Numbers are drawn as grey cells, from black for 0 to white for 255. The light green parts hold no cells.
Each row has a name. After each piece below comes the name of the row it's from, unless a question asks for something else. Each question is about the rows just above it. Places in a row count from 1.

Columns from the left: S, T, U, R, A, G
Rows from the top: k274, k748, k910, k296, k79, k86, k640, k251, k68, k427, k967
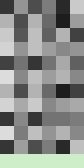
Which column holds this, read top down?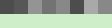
T
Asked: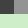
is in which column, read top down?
G

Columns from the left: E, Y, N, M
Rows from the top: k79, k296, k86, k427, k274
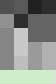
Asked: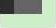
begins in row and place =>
k296, 2
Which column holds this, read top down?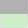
M
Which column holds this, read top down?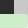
Y
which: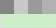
k427
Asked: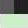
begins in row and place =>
k79, 2
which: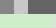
k86

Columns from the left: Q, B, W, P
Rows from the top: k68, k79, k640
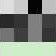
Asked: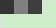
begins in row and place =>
k79, 2
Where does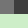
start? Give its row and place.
k640, 1
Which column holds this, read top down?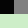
W

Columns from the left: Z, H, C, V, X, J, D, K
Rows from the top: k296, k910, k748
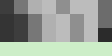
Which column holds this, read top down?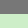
C
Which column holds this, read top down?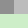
X
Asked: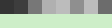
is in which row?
k910

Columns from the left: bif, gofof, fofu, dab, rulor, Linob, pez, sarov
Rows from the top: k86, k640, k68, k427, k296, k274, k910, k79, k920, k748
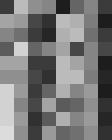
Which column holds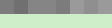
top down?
pez
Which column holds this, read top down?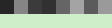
dab
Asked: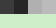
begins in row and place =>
k68, 3
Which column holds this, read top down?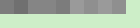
pez
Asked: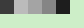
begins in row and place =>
k296, 4
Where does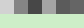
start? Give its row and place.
k79, 1
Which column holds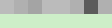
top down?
rulor

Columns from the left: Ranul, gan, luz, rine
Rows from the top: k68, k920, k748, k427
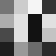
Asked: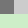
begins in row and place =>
k68, 1
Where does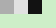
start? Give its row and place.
k920, 1
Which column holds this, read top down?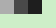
Ranul
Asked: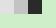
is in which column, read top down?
rine
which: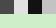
k748
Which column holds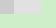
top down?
gan

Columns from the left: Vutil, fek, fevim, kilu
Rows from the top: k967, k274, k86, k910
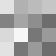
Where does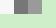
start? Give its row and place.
k86, 2
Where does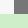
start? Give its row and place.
k86, 2
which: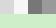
k86

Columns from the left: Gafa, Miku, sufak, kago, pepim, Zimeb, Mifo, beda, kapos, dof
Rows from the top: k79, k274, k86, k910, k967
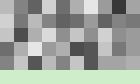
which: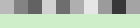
k79
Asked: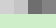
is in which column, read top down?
Gafa
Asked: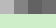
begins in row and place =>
k274, 3
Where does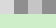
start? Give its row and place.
k86, 4

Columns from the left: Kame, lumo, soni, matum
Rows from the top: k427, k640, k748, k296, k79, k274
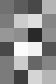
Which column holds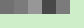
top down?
Kame
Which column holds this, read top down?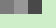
Kame
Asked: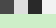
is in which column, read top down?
soni
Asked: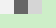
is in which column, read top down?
soni

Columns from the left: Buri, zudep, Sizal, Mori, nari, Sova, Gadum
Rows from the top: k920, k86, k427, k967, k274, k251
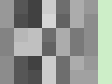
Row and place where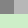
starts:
k427, 1
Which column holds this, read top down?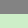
Buri
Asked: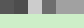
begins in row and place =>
k251, 2

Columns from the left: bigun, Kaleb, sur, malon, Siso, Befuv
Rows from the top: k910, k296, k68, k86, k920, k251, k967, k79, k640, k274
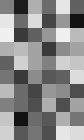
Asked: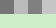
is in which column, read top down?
bigun
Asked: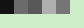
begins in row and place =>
k640, 2

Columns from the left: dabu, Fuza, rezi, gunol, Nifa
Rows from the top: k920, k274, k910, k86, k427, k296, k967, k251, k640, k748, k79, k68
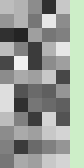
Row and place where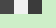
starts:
k427, 1
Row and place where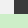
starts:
k427, 2
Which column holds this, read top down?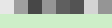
Nifa

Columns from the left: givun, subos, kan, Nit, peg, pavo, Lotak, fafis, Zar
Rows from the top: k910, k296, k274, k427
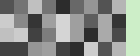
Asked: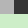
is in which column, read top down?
Zar
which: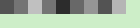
k910

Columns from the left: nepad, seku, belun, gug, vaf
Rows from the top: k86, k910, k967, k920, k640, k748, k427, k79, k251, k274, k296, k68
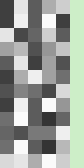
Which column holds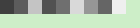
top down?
vaf
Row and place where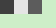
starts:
k86, 1
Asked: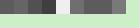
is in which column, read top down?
belun

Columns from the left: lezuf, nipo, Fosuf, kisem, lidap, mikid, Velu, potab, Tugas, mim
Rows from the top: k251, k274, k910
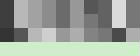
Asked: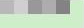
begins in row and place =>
k910, 3
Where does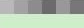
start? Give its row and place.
k274, 2
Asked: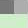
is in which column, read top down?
mim

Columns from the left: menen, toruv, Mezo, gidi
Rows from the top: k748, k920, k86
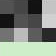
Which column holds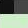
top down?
Mezo
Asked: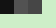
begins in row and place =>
k920, 1
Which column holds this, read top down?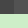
toruv
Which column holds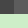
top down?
Mezo

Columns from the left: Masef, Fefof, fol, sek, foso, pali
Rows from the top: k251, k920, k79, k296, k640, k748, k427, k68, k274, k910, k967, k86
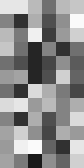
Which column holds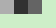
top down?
foso
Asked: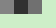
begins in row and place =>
k296, 4

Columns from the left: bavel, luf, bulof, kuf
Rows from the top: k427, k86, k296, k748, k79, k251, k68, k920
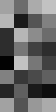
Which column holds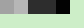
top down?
bavel
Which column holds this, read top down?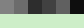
kuf
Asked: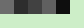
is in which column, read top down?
kuf
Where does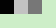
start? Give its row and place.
k79, 1

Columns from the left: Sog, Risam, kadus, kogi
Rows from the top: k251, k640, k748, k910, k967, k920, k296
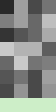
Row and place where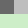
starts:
k640, 3
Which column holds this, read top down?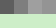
kogi
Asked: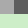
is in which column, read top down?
kogi
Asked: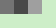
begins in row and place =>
k920, 2

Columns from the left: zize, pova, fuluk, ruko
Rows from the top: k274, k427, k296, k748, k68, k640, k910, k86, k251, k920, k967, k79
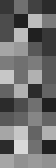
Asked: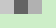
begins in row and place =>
k920, 2
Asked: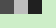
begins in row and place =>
k296, 1
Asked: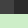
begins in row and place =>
k274, 3
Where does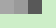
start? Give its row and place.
k748, 1
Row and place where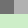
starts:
k640, 2
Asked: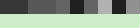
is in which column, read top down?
ruko

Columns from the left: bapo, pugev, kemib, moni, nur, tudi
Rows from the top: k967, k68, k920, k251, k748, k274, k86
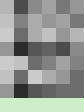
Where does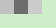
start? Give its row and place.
k274, 1
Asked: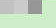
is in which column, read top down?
bapo
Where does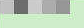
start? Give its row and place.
k274, 1
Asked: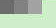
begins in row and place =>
k748, 3
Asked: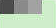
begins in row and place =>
k967, 2

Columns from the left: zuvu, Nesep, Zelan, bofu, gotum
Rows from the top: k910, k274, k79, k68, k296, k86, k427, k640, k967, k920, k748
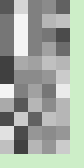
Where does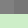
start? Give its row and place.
k79, 3
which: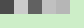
k967
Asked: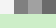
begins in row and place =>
k68, 2

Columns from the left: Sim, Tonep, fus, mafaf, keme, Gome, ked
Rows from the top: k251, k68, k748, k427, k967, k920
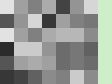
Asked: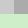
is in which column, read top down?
fus
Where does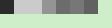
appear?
k427
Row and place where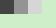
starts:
k251, 5
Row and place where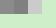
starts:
k920, 4

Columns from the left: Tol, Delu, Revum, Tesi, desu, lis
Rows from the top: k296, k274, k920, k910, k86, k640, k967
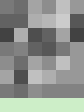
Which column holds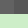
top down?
Tesi
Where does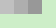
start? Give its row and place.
k640, 3
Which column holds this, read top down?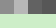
Tesi
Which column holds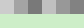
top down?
desu

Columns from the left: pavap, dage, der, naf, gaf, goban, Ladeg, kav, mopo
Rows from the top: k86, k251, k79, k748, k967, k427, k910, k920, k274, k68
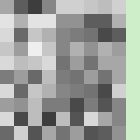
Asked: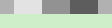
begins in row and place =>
k251, 2
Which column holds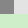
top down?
naf
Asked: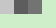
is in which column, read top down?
Ladeg
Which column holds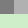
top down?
goban
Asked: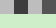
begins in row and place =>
k274, 3

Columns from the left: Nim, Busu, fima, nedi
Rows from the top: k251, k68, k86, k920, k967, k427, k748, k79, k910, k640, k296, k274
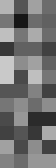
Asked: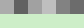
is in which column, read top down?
fima
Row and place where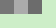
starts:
k86, 2
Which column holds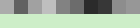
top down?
fima

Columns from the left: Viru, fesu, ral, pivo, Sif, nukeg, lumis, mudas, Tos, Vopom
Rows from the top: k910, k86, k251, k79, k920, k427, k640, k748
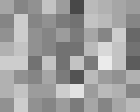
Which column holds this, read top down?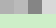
mudas
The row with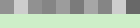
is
k251
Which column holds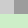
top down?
Sif
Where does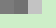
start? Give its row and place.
k86, 5
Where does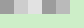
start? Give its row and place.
k640, 4

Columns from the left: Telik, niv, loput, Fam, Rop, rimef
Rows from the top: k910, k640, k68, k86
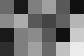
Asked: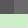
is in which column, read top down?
Fam
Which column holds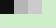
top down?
rimef
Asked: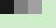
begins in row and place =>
k910, 2
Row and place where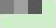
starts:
k910, 3
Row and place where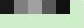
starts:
k910, 2

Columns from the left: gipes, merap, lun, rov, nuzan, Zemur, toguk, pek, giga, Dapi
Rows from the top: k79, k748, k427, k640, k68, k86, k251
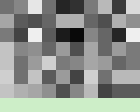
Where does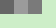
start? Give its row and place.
k640, 8
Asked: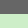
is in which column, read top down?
pek
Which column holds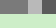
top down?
Dapi

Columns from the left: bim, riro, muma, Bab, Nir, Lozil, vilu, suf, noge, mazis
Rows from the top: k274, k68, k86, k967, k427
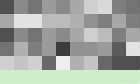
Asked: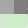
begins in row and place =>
k68, 9
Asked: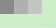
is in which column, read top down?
riro
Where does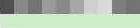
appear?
k274

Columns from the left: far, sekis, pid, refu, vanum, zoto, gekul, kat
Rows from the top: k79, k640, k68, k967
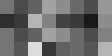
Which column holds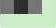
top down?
far
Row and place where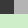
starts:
k640, 2
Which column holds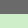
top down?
zoto

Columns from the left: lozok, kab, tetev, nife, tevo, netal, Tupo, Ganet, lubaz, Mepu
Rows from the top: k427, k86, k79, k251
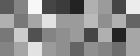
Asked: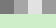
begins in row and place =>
k86, 2
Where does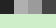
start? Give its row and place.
k427, 6
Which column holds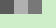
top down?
lozok
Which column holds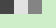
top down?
nife
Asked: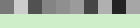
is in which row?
k79

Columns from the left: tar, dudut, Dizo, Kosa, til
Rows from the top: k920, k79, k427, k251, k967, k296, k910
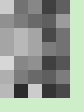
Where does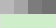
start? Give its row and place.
k251, 2
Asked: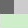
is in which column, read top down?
Dizo
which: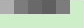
k296
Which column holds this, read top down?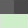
Kosa
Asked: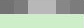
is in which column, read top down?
dudut

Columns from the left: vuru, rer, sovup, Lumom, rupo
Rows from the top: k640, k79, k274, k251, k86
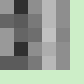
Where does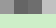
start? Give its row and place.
k274, 1
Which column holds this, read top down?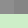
rupo
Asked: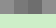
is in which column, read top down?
sovup
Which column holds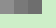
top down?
sovup
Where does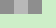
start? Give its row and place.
k640, 3
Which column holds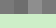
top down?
sovup
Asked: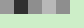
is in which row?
k640

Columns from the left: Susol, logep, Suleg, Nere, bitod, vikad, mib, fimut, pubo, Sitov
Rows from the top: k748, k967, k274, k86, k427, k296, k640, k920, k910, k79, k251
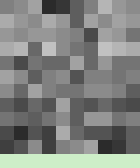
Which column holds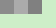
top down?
bitod
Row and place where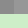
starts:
k274, 2
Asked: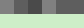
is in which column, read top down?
Sitov
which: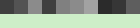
k251
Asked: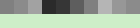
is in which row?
k748
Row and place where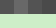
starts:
k920, 7

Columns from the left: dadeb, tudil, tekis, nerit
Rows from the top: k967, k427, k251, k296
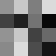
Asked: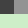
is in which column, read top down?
dadeb
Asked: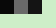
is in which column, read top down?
nerit
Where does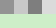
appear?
k967
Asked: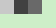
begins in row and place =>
k251, 2
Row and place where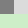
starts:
k967, 3

